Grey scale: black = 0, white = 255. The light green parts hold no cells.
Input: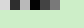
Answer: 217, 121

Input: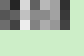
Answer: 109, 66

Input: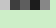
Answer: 197, 135

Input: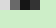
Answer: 218, 51

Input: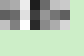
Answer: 160, 214

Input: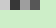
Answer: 203, 87

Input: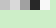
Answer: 195, 248

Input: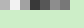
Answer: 182, 120
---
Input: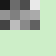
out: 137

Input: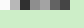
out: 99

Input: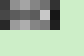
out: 123

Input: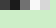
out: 248

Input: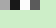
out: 252

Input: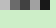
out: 161
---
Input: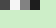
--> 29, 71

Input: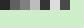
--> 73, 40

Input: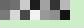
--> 184, 122

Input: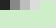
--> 220, 36

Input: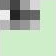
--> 214, 181

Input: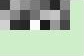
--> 134, 209

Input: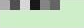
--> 100, 173

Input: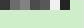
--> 35, 55

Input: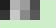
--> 76, 53
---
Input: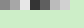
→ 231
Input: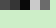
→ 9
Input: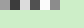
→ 220
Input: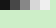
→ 135
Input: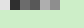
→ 108
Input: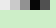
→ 146
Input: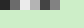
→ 235
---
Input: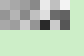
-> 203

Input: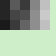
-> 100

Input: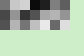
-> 117

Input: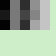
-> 46

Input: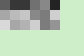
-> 178

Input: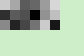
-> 70

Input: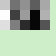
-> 42

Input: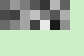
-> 164

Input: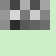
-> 88

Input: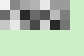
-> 145
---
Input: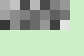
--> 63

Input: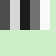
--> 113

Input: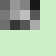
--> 86

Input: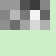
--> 216

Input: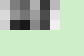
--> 65

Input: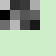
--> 66

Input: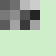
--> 57
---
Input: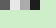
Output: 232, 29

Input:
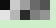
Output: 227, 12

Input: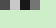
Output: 200, 24

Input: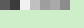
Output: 241, 59

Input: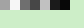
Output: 246, 7

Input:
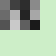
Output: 201, 26

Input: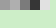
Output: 225, 54

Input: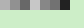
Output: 199, 34

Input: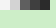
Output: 244, 43

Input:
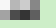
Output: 247, 52
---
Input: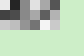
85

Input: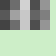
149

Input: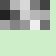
66

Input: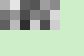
138

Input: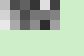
64

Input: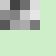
221

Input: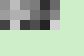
105

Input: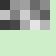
139
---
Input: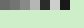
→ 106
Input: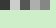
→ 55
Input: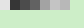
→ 228
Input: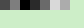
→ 73
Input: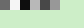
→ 106
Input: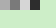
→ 173
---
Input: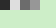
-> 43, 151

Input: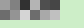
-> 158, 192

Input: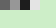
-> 99, 228

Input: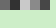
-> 106, 71

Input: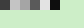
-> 61, 14

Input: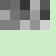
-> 97, 208

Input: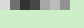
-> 219, 146
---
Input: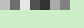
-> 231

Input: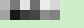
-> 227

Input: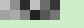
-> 43

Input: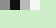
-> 185

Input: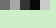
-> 51

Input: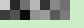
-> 112

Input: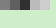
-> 48
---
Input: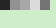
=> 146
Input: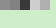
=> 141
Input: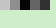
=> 100
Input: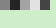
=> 131
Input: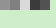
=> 128
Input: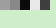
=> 137
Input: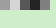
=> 127
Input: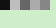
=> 134
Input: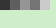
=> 117
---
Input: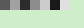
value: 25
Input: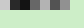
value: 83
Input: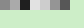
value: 149
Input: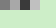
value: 58
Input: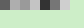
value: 118
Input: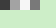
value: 246
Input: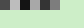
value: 52
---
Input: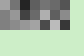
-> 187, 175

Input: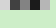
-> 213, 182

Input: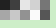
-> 250, 230

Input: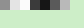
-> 251, 228

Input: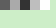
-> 254, 190

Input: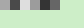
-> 222, 168
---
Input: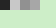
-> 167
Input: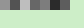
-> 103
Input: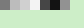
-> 243
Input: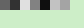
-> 130
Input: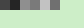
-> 122
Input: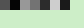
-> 115
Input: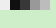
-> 153
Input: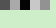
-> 200
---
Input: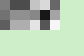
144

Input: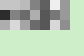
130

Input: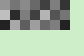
43

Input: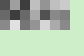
61

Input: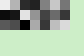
22

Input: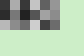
120

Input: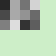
169

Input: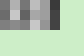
199
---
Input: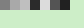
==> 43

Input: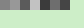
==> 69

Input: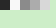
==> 139

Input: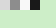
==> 141

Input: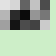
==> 20

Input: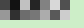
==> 37

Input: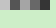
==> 85

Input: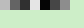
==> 48
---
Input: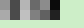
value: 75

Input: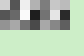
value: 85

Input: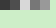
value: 78

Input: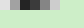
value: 162

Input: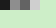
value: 142

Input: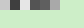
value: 63

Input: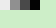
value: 144
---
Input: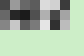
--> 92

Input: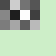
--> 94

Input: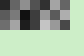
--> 29

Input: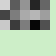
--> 125

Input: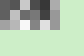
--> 248

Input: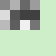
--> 240

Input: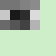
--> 66

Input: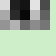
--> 106
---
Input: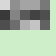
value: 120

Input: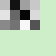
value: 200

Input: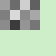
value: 96

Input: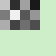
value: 25

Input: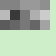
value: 143

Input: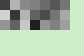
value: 117

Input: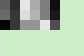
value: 14
